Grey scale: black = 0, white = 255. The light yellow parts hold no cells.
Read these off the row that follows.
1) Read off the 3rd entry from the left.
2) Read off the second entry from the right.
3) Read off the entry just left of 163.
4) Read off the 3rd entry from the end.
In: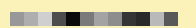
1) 207
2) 185
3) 122
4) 41

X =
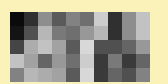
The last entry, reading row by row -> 130
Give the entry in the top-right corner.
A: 194
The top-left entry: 11
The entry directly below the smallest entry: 20
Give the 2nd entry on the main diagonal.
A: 80
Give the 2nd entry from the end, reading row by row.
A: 80
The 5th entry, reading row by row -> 130
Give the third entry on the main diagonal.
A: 194
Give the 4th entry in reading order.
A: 90
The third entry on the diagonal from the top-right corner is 80
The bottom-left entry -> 130
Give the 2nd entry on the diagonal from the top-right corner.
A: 142

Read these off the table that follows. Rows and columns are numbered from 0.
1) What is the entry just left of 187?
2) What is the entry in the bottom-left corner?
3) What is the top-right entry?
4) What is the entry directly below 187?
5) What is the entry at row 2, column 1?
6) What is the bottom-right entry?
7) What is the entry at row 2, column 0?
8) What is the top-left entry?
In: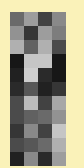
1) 75
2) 33
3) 137
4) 97
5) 97
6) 157
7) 176
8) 106

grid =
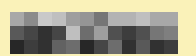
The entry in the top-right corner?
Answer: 168
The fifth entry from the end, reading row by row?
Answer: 109
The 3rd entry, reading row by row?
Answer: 201
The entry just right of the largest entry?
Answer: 191
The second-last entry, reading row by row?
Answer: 49
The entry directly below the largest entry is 49
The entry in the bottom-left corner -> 39
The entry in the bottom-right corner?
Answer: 61
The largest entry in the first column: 168
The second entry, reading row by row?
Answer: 139

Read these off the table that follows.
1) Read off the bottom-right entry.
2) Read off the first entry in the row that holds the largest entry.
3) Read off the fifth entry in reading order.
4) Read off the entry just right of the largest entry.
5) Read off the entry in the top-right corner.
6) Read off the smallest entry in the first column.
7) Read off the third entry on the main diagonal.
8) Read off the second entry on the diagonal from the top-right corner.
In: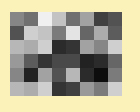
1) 207
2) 134
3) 112
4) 195
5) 82
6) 82
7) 207
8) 172

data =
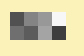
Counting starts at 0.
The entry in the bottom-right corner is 62
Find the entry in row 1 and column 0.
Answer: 111
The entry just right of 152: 247

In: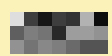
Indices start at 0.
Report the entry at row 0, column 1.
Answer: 62
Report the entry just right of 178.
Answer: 13
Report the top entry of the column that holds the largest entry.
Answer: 222
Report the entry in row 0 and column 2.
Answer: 22
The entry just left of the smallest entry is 178
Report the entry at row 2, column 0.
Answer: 146
